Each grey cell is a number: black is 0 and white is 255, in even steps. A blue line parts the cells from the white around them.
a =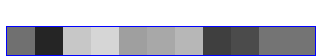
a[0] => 112
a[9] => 116
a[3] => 214
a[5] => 168

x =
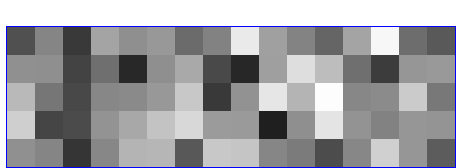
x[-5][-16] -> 80
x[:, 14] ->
[109, 150, 203, 150, 150]
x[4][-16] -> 144
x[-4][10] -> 222
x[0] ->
[80, 133, 57, 164, 143, 152, 107, 130, 234, 160, 131, 101, 164, 247, 109, 89]
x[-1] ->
[144, 133, 53, 135, 180, 182, 88, 200, 197, 134, 123, 76, 135, 208, 150, 92]
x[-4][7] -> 73
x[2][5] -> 152
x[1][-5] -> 189
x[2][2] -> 72
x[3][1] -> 69
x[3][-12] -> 168
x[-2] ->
[207, 69, 75, 147, 168, 195, 216, 155, 154, 31, 143, 228, 147, 130, 150, 148]
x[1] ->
[144, 143, 67, 111, 40, 143, 169, 73, 39, 159, 222, 189, 111, 60, 150, 153]
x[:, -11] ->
[152, 143, 152, 195, 182]

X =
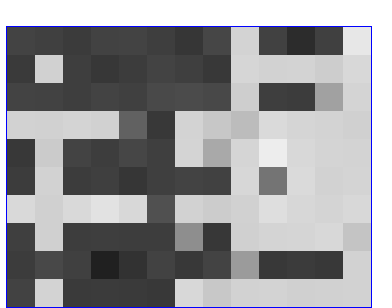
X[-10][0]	67
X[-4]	[217, 208, 217, 226, 216, 80, 210, 204, 209, 222, 215, 212, 216]
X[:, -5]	[211, 214, 206, 188, 213, 215, 209, 208, 155, 210]
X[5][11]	210
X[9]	[66, 211, 58, 59, 58, 56, 216, 200, 210, 211, 208, 209, 210]
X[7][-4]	212
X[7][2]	61
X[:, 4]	[67, 60, 64, 97, 70, 54, 216, 61, 50, 58]
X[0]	[67, 64, 59, 66, 67, 62, 54, 70, 211, 65, 44, 64, 231]
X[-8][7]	72
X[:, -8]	[62, 67, 73, 56, 63, 63, 80, 61, 66, 56]
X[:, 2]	[59, 62, 62, 212, 67, 60, 217, 61, 64, 58]
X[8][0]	60
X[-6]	[56, 203, 67, 61, 70, 63, 212, 169, 213, 237, 216, 212, 211]
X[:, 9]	[65, 210, 62, 218, 237, 116, 222, 212, 56, 211]
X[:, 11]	[64, 205, 161, 211, 212, 210, 212, 216, 56, 209]
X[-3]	[63, 208, 61, 62, 61, 61, 142, 55, 208, 212, 213, 216, 196]
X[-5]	[60, 210, 60, 63, 54, 63, 67, 65, 215, 116, 218, 210, 212]
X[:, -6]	[70, 56, 72, 199, 169, 65, 204, 55, 67, 200]

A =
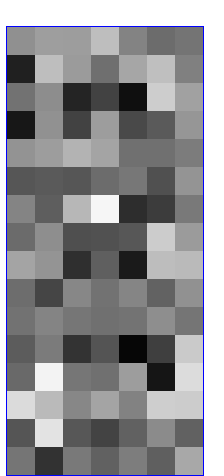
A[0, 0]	144
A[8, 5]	189
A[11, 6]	202
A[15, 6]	168
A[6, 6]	121
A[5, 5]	80
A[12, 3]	112
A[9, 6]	145
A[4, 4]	112
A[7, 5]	204
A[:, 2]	[157, 155, 36, 66, 179, 86, 183, 79, 47, 135, 118, 51, 118, 135, 87, 121]
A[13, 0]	219
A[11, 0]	92
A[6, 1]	94
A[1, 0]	32
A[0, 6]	116
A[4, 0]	147
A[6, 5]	60
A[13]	[219, 186, 135, 164, 130, 206, 204]
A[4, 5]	112
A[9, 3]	114
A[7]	[107, 142, 79, 81, 87, 204, 155]
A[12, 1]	243
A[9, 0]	109
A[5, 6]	148
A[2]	[114, 141, 36, 66, 15, 205, 161]
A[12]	[105, 243, 118, 112, 157, 21, 220]
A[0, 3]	190

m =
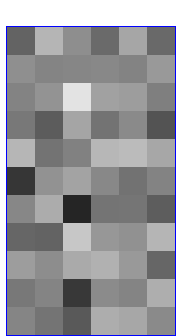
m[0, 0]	99
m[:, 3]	[106, 136, 161, 115, 183, 136, 116, 151, 177, 139, 173]
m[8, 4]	153
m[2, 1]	147
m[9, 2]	56
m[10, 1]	116
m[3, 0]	120
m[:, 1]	[181, 132, 147, 92, 115, 146, 172, 99, 141, 132, 116]
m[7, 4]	145
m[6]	[135, 172, 37, 116, 117, 93]
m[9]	[120, 132, 56, 139, 132, 174]
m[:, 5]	[105, 153, 127, 83, 167, 131, 93, 181, 102, 174, 138]
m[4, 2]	129
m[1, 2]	134
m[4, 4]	187

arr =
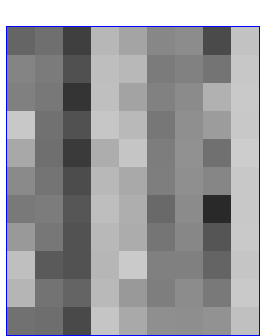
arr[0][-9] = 101
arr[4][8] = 205
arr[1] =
[132, 123, 80, 190, 184, 123, 129, 116, 199]
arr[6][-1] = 200
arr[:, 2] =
[63, 80, 52, 81, 58, 76, 86, 82, 82, 100, 73]
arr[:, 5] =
[135, 123, 129, 119, 125, 126, 105, 117, 128, 126, 143]
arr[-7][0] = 168
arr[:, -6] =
[183, 190, 191, 198, 173, 184, 190, 184, 182, 185, 197]
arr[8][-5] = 202
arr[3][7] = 156
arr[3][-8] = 113
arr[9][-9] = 181
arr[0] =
[101, 111, 63, 183, 164, 135, 140, 74, 194]
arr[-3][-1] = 197
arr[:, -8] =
[111, 123, 120, 113, 111, 116, 124, 119, 90, 115, 110]
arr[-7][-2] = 112
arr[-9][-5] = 163
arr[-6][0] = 138
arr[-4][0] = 153
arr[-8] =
[200, 113, 81, 198, 185, 119, 143, 156, 200]

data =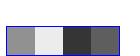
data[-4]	145
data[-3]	236
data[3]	94

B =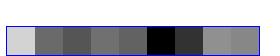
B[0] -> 211
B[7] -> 144
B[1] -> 106

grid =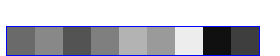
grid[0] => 106
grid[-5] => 179
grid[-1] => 62
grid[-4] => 154

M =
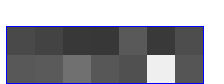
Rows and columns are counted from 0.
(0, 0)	73
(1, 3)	87
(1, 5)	239
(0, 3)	55
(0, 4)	89

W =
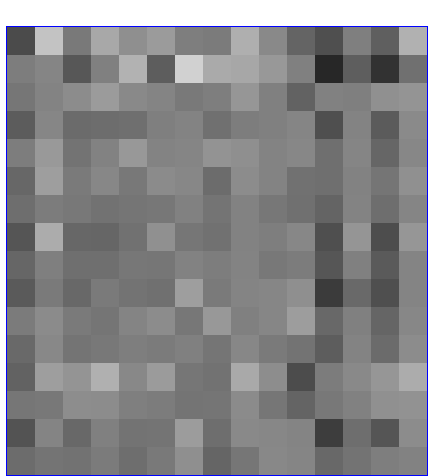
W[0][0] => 75
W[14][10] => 132
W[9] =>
[90, 122, 104, 122, 115, 112, 158, 122, 132, 134, 143, 59, 105, 79, 132]
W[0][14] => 177
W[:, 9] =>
[137, 152, 128, 128, 131, 131, 119, 126, 120, 134, 134, 122, 141, 118, 135, 136]
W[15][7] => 101
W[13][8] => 139
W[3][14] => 138
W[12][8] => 169
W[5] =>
[103, 158, 122, 135, 120, 139, 135, 108, 140, 131, 113, 111, 130, 117, 144]
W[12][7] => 114
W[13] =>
[118, 120, 141, 140, 127, 124, 116, 117, 139, 118, 100, 120, 129, 144, 146]
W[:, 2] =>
[121, 87, 140, 107, 115, 122, 120, 103, 111, 104, 122, 116, 148, 141, 104, 114]
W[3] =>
[92, 134, 107, 109, 111, 127, 131, 112, 125, 128, 133, 79, 131, 91, 138]
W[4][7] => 147
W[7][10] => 135
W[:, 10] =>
[100, 128, 98, 133, 135, 113, 112, 135, 124, 143, 157, 115, 76, 100, 132, 133]
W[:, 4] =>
[143, 178, 137, 111, 152, 120, 117, 113, 119, 115, 132, 126, 136, 127, 115, 110]
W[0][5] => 155
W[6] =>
[110, 124, 120, 114, 117, 119, 129, 116, 130, 119, 112, 100, 131, 110, 133]
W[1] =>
[125, 133, 87, 128, 178, 93, 209, 170, 167, 152, 128, 39, 94, 50, 112]
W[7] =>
[85, 172, 103, 102, 113, 144, 118, 113, 130, 126, 135, 79, 149, 77, 150]
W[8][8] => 131
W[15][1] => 116
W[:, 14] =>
[177, 112, 148, 138, 135, 144, 133, 150, 132, 132, 135, 140, 172, 146, 140, 130]
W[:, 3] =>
[168, 128, 155, 109, 130, 135, 114, 102, 111, 122, 117, 120, 176, 140, 128, 123]
